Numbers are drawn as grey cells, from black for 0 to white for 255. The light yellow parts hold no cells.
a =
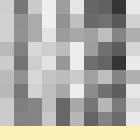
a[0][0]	207
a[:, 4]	[158, 146, 156, 188, 151, 188, 169, 103, 103]
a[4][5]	236
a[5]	[186, 146, 215, 195, 188, 203, 160, 190, 132, 176]
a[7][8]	122
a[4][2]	206
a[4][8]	52
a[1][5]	191
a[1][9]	209
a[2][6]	160
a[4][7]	100
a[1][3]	238
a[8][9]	233
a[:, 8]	[52, 88, 132, 91, 52, 132, 93, 122, 107]
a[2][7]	190
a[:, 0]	[207, 209, 209, 185, 204, 186, 184, 203, 203]
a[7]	[203, 127, 133, 190, 103, 169, 118, 183, 122, 213]
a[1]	[209, 145, 171, 238, 146, 191, 106, 114, 88, 209]
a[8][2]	133
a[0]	[207, 119, 202, 238, 158, 229, 102, 97, 52, 232]
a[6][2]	210
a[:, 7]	[97, 114, 190, 113, 100, 190, 113, 183, 131]
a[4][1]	116

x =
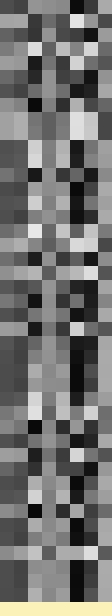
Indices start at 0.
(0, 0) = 77
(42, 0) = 76
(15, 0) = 78
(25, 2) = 128
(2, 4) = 73
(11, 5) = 31
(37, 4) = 154
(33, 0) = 101
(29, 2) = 224
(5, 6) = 19
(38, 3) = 145
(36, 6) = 62
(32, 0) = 158
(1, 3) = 107
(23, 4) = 56
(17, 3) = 94
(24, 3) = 148
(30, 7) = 115
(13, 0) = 75
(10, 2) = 207
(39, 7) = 90
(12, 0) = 115
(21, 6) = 29
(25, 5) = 16
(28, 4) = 181
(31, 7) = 169
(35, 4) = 179
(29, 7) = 110
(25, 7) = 170
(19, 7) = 84
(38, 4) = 123
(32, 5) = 213
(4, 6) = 111
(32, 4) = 59
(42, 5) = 12
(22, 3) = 146
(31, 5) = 21
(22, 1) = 66

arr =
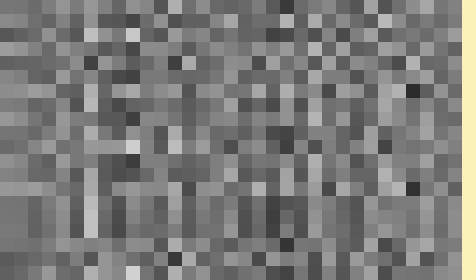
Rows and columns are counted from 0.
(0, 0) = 118
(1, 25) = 108
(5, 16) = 148
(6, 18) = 166
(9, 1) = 116
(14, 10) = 118
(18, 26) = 124
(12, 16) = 166
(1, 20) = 178
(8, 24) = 150
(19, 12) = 175
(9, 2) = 105
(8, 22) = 180
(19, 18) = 122
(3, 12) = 126
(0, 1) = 117
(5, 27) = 148
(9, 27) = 97
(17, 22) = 116
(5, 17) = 97
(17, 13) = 122
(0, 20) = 58
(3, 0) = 156
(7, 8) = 73
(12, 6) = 167
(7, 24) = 117
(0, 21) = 107
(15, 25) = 86
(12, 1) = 127
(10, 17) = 126
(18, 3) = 114
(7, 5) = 83
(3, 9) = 72
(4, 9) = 92
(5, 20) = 128
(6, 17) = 118
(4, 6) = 66
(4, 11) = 126
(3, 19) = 126

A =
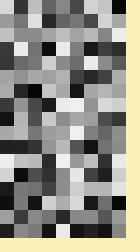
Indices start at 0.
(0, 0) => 215
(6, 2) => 6
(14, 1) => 122
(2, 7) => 133
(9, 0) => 168
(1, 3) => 41
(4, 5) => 108
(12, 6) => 66
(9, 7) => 101
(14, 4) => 173
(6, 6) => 167
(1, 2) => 223
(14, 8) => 8
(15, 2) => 137
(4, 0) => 54
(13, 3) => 66
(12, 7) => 31
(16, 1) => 137
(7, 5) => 239
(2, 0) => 193
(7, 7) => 216
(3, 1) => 235
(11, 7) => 49
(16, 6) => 34
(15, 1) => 59
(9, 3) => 157
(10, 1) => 35
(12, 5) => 231
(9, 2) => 118
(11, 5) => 152
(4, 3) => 206
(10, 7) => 113
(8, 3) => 200
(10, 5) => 84
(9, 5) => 239

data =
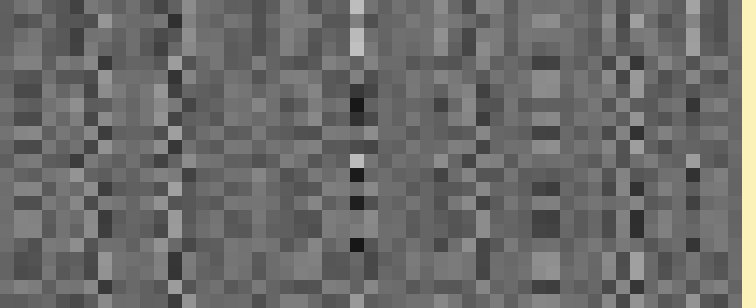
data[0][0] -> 96
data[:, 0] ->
[96, 95, 95, 97, 110, 97, 105, 115, 104, 115, 103, 94, 115, 110, 112, 109, 112, 110, 100, 100, 115, 93]
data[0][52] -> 110
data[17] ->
[110, 95, 80, 122, 119, 142, 84, 112, 111, 97, 120, 146, 105, 72, 92, 94, 119, 114, 120, 115, 87, 103, 134, 101, 113, 23, 85, 110, 97, 113, 101, 72, 110, 142, 70, 88, 122, 101, 110, 112, 94, 109, 120, 100, 121, 110, 86, 103, 109, 53, 112, 122, 107]
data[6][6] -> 70
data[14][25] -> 31
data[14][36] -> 118
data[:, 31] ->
[139, 126, 145, 137, 87, 132, 97, 66, 96, 95, 107, 141, 68, 88, 81, 91, 98, 72, 119, 120, 88, 135]
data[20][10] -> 97
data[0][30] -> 111
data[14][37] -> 102
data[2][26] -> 110
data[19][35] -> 111
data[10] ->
[103, 75, 74, 120, 99, 114, 70, 146, 118, 108, 116, 141, 55, 113, 97, 90, 120, 119, 101, 116, 109, 125, 129, 89, 90, 76, 70, 101, 97, 118, 105, 107, 127, 124, 68, 103, 112, 111, 138, 143, 104, 117, 110, 132, 83, 158, 96, 80, 102, 100, 96, 93, 109]
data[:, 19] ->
[93, 107, 95, 99, 100, 103, 115, 112, 115, 96, 116, 94, 111, 102, 112, 100, 96, 115, 109, 109, 101, 102]
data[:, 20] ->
[128, 122, 128, 127, 90, 126, 103, 81, 99, 92, 109, 125, 82, 93, 91, 95, 95, 87, 117, 113, 90, 125]
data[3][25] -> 192
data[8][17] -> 115
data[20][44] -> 134
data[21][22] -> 106
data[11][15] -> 114
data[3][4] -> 88
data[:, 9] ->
[112, 107, 111, 111, 101, 112, 107, 102, 105, 100, 108, 112, 98, 96, 102, 103, 101, 97, 112, 106, 105, 109]
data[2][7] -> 116
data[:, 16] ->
[95, 117, 95, 91, 92, 114, 122, 114, 122, 91, 120, 96, 114, 90, 119, 87, 90, 119, 117, 119, 89, 107]
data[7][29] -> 104
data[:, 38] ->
[110, 138, 117, 96, 65, 139, 140, 97, 133, 67, 138, 107, 95, 68, 126, 65, 69, 110, 142, 139, 66, 135]
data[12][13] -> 66
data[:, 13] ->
[140, 129, 143, 137, 83, 133, 101, 69, 96, 87, 113, 140, 66, 89, 88, 88, 94, 72, 124, 122, 84, 147]
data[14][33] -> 138
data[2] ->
[95, 108, 118, 96, 89, 64, 114, 116, 98, 111, 92, 75, 85, 143, 111, 112, 95, 100, 80, 95, 128, 116, 88, 100, 94, 186, 110, 101, 112, 110, 113, 145, 103, 72, 125, 124, 97, 119, 117, 116, 116, 101, 89, 128, 81, 121, 124, 98, 94, 157, 90, 79, 111]
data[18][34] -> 71
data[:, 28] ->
[114, 104, 112, 111, 108, 105, 95, 100, 98, 108, 97, 113, 98, 111, 99, 109, 111, 97, 102, 99, 108, 106]
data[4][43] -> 72
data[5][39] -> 141
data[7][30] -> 100

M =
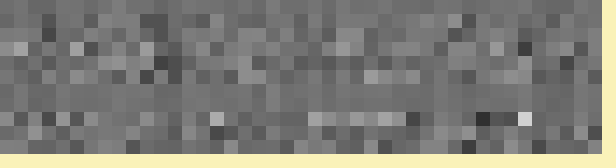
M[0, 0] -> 110
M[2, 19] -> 108
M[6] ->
[105, 118, 105, 104, 118, 112, 111, 114, 118, 116, 117, 104, 105, 118, 116, 111, 114, 116, 103, 125, 110, 113, 116, 108, 117, 114, 116, 117, 109, 110, 108, 117, 111, 105, 109, 113, 115, 120, 108, 105, 102, 118, 114]
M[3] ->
[140, 162, 100, 119, 104, 160, 81, 112, 130, 107, 155, 102, 90, 117, 135, 97, 123, 129, 119, 129, 113, 114, 102, 127, 151, 131, 100, 118, 131, 132, 121, 95, 132, 132, 111, 152, 112, 62, 110, 126, 137, 87, 126]
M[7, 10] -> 112
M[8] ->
[138, 89, 129, 75, 148, 86, 139, 120, 114, 110, 139, 116, 99, 124, 102, 171, 115, 97, 110, 107, 100, 100, 161, 141, 127, 152, 137, 163, 144, 70, 98, 123, 116, 102, 48, 85, 79, 209, 101, 107, 107, 124, 110]
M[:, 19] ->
[122, 116, 108, 129, 106, 114, 125, 124, 107, 123, 109]
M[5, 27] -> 136
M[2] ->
[122, 124, 119, 71, 109, 105, 127, 119, 103, 124, 103, 82, 106, 124, 120, 126, 108, 131, 132, 108, 127, 101, 114, 93, 136, 136, 98, 110, 106, 121, 120, 118, 84, 101, 121, 129, 122, 91, 101, 115, 119, 115, 126]
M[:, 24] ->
[119, 121, 136, 151, 106, 122, 117, 114, 127, 109, 101]
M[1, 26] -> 119
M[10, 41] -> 99
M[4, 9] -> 128
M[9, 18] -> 91
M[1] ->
[103, 114, 109, 84, 113, 116, 93, 130, 124, 125, 82, 82, 109, 103, 91, 133, 110, 102, 99, 116, 117, 97, 122, 103, 121, 120, 119, 107, 114, 120, 130, 121, 141, 82, 120, 109, 117, 105, 112, 92, 122, 110, 114]
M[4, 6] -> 114
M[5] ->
[118, 107, 96, 128, 109, 139, 126, 110, 92, 131, 72, 123, 79, 121, 97, 111, 91, 141, 138, 114, 99, 108, 120, 102, 122, 103, 155, 136, 125, 138, 104, 117, 104, 87, 119, 129, 142, 136, 89, 100, 93, 122, 91]
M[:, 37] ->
[118, 105, 91, 62, 143, 136, 120, 119, 209, 110, 120]
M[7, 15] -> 113
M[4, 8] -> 145
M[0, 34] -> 109
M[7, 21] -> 108
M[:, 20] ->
[110, 117, 127, 113, 118, 99, 110, 111, 100, 108, 91]
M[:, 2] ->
[103, 109, 119, 100, 112, 96, 105, 102, 129, 145, 101]
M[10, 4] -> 111
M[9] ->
[106, 114, 145, 114, 95, 122, 115, 120, 119, 132, 112, 108, 90, 135, 116, 73, 88, 111, 91, 123, 108, 106, 124, 91, 109, 92, 114, 106, 101, 93, 115, 138, 128, 143, 94, 109, 126, 110, 102, 120, 91, 140, 78]
